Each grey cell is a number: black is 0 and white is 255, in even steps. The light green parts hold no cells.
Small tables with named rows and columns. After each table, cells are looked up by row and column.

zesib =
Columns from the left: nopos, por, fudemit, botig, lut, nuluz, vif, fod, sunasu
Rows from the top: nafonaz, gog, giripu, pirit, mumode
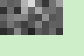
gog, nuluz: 166
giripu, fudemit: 135
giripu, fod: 86
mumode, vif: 78
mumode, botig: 75
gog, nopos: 49
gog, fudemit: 48
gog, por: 107
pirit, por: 116
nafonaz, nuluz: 106
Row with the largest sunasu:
nafonaz

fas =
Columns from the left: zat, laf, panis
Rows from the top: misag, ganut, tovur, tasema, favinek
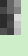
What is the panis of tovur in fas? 218
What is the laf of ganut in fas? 102
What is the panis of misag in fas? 151
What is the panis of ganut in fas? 130
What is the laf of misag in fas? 102
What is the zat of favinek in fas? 80
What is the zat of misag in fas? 46
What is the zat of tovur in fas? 45
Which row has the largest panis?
tovur

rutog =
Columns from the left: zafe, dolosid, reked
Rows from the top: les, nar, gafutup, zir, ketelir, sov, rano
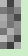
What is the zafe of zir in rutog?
162
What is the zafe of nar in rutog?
121
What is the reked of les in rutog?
170
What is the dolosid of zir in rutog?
118
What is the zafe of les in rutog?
182
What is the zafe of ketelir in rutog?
118
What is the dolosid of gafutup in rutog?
123
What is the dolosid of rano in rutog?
61
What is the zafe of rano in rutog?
116
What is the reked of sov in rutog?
70
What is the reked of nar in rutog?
132
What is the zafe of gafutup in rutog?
172
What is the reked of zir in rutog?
145
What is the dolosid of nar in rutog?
101
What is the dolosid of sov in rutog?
145
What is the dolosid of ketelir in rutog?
176
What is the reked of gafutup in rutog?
76
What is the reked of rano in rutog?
171
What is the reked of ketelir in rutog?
139
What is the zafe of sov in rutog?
194

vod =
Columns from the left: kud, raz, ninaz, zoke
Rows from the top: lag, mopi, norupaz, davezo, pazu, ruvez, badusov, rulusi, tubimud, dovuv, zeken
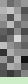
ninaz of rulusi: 142
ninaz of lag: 130
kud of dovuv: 88
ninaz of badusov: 123
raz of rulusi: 173
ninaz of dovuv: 158

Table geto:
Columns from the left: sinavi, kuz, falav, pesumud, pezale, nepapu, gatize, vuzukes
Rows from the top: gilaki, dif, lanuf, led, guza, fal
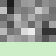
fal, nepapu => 126
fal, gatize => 86
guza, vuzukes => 52
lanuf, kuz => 129
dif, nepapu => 201
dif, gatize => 165
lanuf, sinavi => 103
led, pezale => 106
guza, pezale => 236
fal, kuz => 170
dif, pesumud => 123
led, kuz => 78
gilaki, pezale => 158
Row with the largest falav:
lanuf

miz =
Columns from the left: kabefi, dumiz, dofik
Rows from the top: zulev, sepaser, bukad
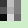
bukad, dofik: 108
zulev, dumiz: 191
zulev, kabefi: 55
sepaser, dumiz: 175
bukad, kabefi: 12
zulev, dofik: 128
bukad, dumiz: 214
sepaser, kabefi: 85
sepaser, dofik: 126

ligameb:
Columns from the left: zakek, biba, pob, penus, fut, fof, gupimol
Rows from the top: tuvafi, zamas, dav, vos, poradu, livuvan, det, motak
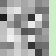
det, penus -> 161
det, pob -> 202
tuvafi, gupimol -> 152
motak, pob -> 210
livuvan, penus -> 162
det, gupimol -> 110
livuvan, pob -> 221
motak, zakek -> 171
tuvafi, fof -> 137
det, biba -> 126
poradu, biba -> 228
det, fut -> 52
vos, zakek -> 191
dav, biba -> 198

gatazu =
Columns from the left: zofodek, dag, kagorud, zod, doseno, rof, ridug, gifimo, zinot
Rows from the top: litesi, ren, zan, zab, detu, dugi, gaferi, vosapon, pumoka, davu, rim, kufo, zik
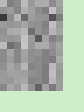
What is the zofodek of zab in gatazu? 155
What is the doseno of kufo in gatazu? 133
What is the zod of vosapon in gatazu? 163
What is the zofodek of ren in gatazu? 146
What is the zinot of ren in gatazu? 155
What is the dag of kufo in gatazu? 152
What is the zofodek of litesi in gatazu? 185
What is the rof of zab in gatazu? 145
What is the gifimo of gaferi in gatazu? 146

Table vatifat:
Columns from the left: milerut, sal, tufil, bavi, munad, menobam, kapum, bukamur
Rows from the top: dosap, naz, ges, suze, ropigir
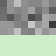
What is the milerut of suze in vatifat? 152
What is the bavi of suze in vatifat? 122
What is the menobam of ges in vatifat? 96
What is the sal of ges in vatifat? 88
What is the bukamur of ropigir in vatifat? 164
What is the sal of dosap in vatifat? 148
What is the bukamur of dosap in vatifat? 130
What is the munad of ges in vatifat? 76
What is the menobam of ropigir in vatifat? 180
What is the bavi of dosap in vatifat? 144
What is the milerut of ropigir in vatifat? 149
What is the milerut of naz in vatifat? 109
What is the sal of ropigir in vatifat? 156
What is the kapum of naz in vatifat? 138
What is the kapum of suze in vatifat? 167

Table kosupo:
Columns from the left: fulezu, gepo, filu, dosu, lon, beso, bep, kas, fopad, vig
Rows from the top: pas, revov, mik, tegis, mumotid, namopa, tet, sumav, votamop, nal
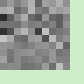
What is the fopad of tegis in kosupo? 96
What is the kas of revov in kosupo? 169
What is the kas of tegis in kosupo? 128
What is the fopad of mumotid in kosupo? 120
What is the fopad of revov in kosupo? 155
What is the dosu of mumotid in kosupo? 183
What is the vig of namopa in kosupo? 145
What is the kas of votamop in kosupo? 149
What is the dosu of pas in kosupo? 150
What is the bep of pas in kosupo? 161
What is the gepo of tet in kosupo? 142
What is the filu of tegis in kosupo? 113
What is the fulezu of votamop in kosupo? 160
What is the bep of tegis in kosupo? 112
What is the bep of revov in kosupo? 116
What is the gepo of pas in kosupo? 153
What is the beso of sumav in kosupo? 128
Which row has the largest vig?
revov

